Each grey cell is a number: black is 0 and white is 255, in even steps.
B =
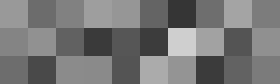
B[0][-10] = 153
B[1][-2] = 84
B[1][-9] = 145
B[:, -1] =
[124, 144, 123]
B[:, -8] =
[129, 97, 139]
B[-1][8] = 98
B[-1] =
[109, 73, 139, 138, 84, 171, 148, 59, 98, 123]

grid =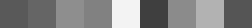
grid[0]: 89
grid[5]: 63

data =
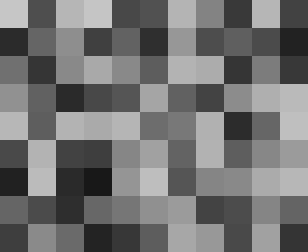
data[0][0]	198
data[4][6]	120
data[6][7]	133
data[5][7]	178
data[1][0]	43
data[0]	[198, 78, 182, 197, 72, 81, 180, 131, 57, 182, 66]
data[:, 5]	[81, 47, 93, 165, 109, 161, 190, 144, 93]
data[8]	[62, 138, 106, 35, 55, 93, 167, 152, 73, 161, 52]
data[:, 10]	[66, 34, 56, 186, 191, 155, 183, 100, 52]
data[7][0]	101
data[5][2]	66
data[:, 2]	[182, 142, 137, 42, 179, 66, 42, 46, 106]
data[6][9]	171
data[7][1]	75
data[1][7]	77
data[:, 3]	[197, 64, 169, 72, 170, 62, 24, 103, 35]
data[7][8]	76
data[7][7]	67
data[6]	[33, 187, 42, 24, 149, 190, 85, 133, 137, 171, 183]
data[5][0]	73

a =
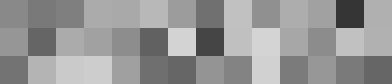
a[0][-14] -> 137
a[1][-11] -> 161
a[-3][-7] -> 112
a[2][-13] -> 180
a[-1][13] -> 102
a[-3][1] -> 121
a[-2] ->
[150, 101, 171, 161, 141, 97, 211, 69, 192, 212, 167, 140, 193, 177]
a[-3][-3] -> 161
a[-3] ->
[137, 121, 127, 171, 169, 184, 156, 112, 193, 144, 173, 161, 53, 176]
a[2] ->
[115, 180, 202, 205, 160, 111, 102, 148, 131, 209, 123, 151, 122, 102]

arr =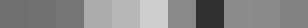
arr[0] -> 111
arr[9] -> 138
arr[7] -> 49

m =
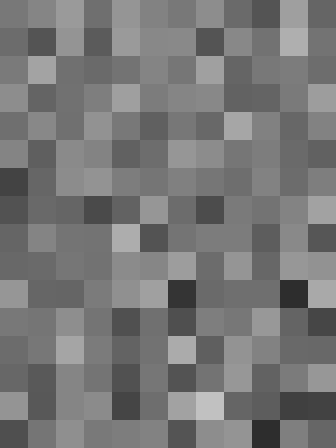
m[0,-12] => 120
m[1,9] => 114
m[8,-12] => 101
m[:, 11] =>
[101, 115, 109, 157, 130, 97, 126, 162, 86, 146, 169, 70, 104, 151, 66, 102]
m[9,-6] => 157
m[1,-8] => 154
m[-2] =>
[148, 88, 133, 139, 69, 110, 162, 193, 101, 93, 64, 66]
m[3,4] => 159
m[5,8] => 118
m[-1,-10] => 143
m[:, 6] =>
[120, 137, 118, 133, 119, 150, 128, 108, 116, 157, 52, 79, 171, 83, 162, 84]
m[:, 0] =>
[120, 108, 122, 141, 111, 132, 67, 82, 101, 104, 150, 120, 108, 103, 148, 79]
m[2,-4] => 101
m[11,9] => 152
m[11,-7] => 112
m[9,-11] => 106
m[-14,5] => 132
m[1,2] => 148
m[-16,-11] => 133
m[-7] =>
[104, 106, 118, 114, 139, 134, 157, 108, 149, 103, 151, 146]
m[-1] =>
[79, 117, 143, 121, 125, 130, 84, 141, 148, 45, 127, 102]
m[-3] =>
[103, 89, 133, 116, 81, 118, 83, 115, 151, 98, 123, 151]
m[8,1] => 132
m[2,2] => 112
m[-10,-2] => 108
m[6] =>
[67, 102, 140, 147, 125, 117, 128, 118, 110, 130, 108, 126]
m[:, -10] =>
[154, 148, 112, 113, 112, 138, 140, 101, 116, 118, 101, 142, 165, 133, 133, 143]
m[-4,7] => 95

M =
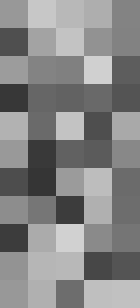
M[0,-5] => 152
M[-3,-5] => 60
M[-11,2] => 184
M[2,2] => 128
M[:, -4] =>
[199, 163, 131, 102, 106, 57, 53, 118, 171, 182, 176]
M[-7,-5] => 178
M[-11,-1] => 131
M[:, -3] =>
[184, 195, 128, 98, 195, 97, 155, 60, 209, 184, 109]
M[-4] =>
[141, 118, 60, 176, 109]
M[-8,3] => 105
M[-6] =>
[153, 57, 97, 91, 136]
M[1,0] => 79
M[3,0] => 55
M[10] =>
[152, 176, 109, 191, 193]

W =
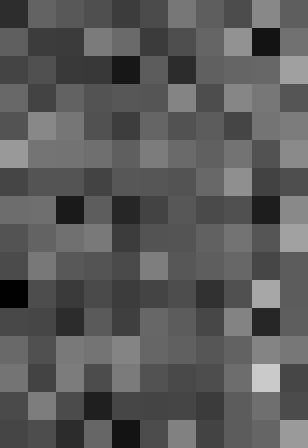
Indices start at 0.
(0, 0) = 45
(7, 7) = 74
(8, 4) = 60
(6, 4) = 87
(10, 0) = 1
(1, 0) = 95
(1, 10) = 113
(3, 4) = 87
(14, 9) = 111
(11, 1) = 70
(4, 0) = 83
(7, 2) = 26
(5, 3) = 111
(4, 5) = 101
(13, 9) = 202
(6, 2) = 84
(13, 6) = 73
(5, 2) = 115
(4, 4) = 61
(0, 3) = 79
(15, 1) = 77
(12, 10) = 119
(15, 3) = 102
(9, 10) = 92
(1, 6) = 78
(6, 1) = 84
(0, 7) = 94
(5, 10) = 138
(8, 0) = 83
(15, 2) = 44
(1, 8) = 146
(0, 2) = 88
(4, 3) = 81
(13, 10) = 70
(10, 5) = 68
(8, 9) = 85
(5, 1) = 116

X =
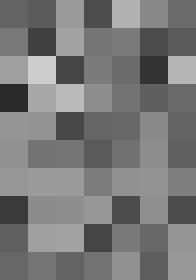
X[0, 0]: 100
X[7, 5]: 143
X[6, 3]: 124
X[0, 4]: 177
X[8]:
[96, 159, 162, 69, 121, 104, 148]
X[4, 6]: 100
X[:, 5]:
[136, 76, 51, 95, 137, 141, 146, 143, 104, 95]
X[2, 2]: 70
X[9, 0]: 103
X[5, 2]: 117
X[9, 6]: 152
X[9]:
[103, 116, 99, 114, 144, 95, 152]
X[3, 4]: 115
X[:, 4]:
[177, 123, 108, 115, 104, 113, 145, 75, 121, 144]
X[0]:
[100, 91, 154, 77, 177, 136, 108]
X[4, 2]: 72
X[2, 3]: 123
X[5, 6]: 97
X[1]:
[121, 65, 162, 117, 123, 76, 91]
